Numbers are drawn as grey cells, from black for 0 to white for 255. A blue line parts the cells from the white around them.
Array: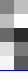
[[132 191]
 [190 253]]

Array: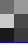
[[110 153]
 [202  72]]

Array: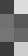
[[ 65 220]
 [113  87]]

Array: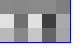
[[137 136]
 [225 112]]

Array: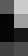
[[ 91 203]
 [  4 159]]

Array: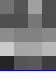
[[113  84]
 [ 79  79]]

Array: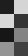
[[ 30 213]
 [216  52]]

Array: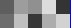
[[ 94 157]
 [109 191]]

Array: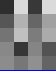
[[ 46 217]
 [ 86 178]]
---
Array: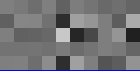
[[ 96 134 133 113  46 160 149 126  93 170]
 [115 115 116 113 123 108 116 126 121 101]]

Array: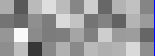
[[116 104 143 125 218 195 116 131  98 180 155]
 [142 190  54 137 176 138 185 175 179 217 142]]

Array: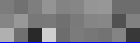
[[133 152 120 121 112 122 133 135  81 129]]

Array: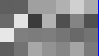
[[105 227  59 178  79 132  80]
 [ 94 115 167 147 134 165 123]]

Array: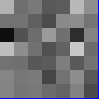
[[114 115  96  75 138 141 116]
 [190 142 113  81  98 199 108]
 [133 119 123  69 114 141  88]]

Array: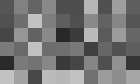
[[ 81 110 194 126  94  79 138  98 134  85]
 [123 105 193 109 111 121  64 102  81  95]
 [194 162  72 187 183 193 113 156 141 166]]
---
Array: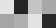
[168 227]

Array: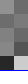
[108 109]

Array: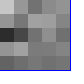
[147 158 114 161  99]

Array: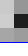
[150 206]

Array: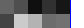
[ 22 108]

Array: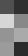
[ 47 214]

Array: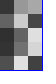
[168 203  48]
